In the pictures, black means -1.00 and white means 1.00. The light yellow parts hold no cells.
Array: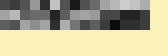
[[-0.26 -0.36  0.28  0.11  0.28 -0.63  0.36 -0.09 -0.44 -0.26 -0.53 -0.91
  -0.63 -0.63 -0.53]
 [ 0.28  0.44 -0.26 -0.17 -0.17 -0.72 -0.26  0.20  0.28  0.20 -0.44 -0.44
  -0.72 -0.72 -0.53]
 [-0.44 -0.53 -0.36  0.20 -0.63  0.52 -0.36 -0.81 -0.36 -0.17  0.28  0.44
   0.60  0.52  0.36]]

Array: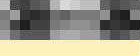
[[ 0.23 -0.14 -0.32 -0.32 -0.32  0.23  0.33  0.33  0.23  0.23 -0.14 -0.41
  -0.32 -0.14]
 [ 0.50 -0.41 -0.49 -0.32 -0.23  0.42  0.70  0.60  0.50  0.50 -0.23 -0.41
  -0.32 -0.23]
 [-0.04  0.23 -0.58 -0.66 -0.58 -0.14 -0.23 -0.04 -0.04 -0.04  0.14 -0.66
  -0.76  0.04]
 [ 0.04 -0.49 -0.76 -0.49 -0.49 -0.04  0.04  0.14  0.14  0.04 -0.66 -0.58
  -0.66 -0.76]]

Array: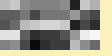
[[-0.35 -0.17  0.47  0.57  0.67  0.67  0.57 -0.74 -0.44 -0.64]
 [ 0.47  0.57  0.10  0.01  0.01  0.01  0.10 -0.74  0.57  0.38]
 [-0.26 -0.26 -0.07 -0.44 -0.07 -0.07 -0.07  0.19 -0.26 -0.44]
 [ 0.77  0.77 -0.26 -0.64 -0.54 -0.54 -0.35  0.19  0.85  0.93]
 [ 0.01  0.10 -0.44 -0.92 -0.64 -0.54 -0.54  0.47  0.10 -0.17]]

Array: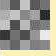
[[ 0.17 -0.30  0.54 -0.30 -0.11]
 [ 0.54 -0.39  0.45 -0.11 -0.01]
 [ 0.07 -0.20  0.27 -0.01  0.07]
 [ 0.37  0.54  0.07  0.27 -0.66]
 [-0.57 -0.11 -0.39  0.17  0.82]]

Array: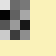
[[-0.98 -0.24  0.31]
 [ 0.59 -0.53  0.11]
 [ 0.77 -0.16 -0.06]
 [-0.33  0.21 -0.82]]

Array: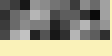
[[-0.44  0.34  0.52 -0.73 -0.35 -0.82 -0.63  0.42 -0.09 -0.27 -0.63]
 [-0.54 -0.17  0.09 -0.01 -0.01 -0.73 -0.44  0.09  0.42 -0.09  0.17]
 [-0.63 -0.17 -0.01  0.42  0.26 -0.44 -0.27 -0.27 -0.63 -0.92  0.26]
 [-0.35 -0.54 -0.82  0.17  0.09 -0.09 -0.17 -0.54  0.09 -0.17  0.26]]
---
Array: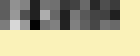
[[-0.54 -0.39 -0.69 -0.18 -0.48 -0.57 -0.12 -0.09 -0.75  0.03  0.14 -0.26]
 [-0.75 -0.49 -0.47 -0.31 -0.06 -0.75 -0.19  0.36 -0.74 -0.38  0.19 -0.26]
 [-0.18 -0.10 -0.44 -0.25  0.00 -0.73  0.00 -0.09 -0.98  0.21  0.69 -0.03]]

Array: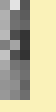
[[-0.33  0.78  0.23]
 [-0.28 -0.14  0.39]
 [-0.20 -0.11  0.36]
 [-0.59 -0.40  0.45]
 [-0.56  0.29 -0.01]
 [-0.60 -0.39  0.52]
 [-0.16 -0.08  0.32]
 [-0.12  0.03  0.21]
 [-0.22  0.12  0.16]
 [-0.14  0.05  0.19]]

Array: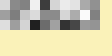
[[ 0.14  0.33  0.78  0.84  0.67 -0.52  0.88  0.02  0.08  0.70]
 [ 0.01  0.96  0.35  0.68  0.09  0.09  0.72  0.57 -0.01  0.25]
 [ 0.16  0.21 -0.44 -0.60  0.26 -0.15 -0.75  0.66  0.24  0.74]]

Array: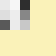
[[-0.64  0.93  0.83]
 [ 0.06  0.86  0.74]
 [ 0.57  0.84 -0.30]]

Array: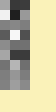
[[-0.53 -0.55  0.31]
 [ 0.20 -0.76  0.89]
 [-0.01  0.06  0.01]
 [-0.37  0.94 -0.29]
 [-0.11 -0.12  0.10]
 [-0.54 -0.54  0.30]
 [-0.13  0.42 -0.10]
 [-0.02  0.18 -0.01]
 [ 0.08  0.24  0.01]]

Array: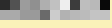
[[-0.93  0.45  0.49 -0.53  0.87  0.51  0.37  0.13  0.22 -0.36 -0.66]
 [ 0.52  0.54  0.47  0.44  0.40  0.60 -0.17  0.21  0.21  0.33  0.33]]
